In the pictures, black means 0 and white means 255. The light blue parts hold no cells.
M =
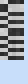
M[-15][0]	201
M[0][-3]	47
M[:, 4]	[60, 198, 197, 56, 198, 60, 200, 54, 62, 200, 48, 206, 62, 202, 55]
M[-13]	[48, 43, 208, 195, 197, 201]
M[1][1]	41
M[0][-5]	212
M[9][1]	45
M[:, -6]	[201, 49, 48, 206, 48, 204, 42, 210, 202, 49, 205, 43, 201, 42, 204]
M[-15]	[201, 212, 43, 47, 60, 39]
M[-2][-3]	187
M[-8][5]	48
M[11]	[43, 53, 199, 180, 206, 201]
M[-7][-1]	46
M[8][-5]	206
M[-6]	[49, 45, 196, 192, 200, 208]
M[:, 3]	[47, 193, 195, 50, 194, 49, 198, 45, 48, 192, 38, 180, 45, 187, 45]
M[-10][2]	47
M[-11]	[48, 50, 204, 194, 198, 202]

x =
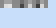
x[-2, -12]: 137
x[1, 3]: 138
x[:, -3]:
[110, 62]
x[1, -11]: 220
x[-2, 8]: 136
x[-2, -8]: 136
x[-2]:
[137, 162, 162, 136, 136, 110, 136, 162, 136, 110, 159, 137]

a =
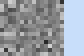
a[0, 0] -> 141
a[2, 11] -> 152
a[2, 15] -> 118
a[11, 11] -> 126
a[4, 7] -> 130
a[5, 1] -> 141
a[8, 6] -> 132
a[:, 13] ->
[119, 124, 136, 134, 129, 117, 134, 131, 104, 122, 163, 127, 143, 135]
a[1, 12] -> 96
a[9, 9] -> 137
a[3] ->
[103, 93, 123, 134, 145, 125, 135, 130, 144, 111, 129, 145, 106, 134, 120, 186]
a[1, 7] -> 151
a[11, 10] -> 106
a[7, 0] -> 78
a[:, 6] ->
[157, 117, 167, 135, 120, 93, 138, 99, 132, 108, 131, 139, 136, 126]
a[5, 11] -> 160
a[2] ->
[184, 119, 75, 85, 117, 174, 167, 155, 140, 97, 98, 152, 113, 136, 156, 118]
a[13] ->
[146, 159, 96, 137, 176, 154, 126, 147, 115, 139, 185, 197, 145, 135, 173, 131]
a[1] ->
[194, 102, 172, 175, 113, 184, 117, 151, 134, 114, 135, 127, 96, 124, 180, 166]
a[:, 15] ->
[50, 166, 118, 186, 192, 107, 187, 139, 168, 155, 133, 181, 109, 131]
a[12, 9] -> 82
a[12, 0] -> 195
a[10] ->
[112, 123, 125, 119, 136, 115, 131, 132, 148, 135, 142, 40, 109, 163, 135, 133]
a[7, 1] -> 137
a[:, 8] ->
[192, 134, 140, 144, 120, 110, 142, 127, 157, 99, 148, 109, 120, 115]
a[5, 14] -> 135
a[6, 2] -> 148

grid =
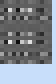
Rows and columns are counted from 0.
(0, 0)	72
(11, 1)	94
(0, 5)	103
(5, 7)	108
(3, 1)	97
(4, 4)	125
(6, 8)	93
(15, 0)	64
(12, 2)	99
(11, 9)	91
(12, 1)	96
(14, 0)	105
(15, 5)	111
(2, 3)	116
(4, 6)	164
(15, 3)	105
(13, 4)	124
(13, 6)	163
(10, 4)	14
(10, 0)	129
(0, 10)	72
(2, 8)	110
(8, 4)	43
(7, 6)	96
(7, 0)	102
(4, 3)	48
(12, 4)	93
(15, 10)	58
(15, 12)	105
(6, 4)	96
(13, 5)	50
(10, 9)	55
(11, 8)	91
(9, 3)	96
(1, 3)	96
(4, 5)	50
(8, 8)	112

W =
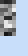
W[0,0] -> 58
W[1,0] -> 172
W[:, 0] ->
[58, 172, 95, 119, 166, 150, 105, 143, 167]
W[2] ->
[95, 93, 156, 238]
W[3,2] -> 150
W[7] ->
[143, 126, 99, 85]
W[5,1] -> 228
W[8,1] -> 21
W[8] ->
[167, 21, 41, 133]
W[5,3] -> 172
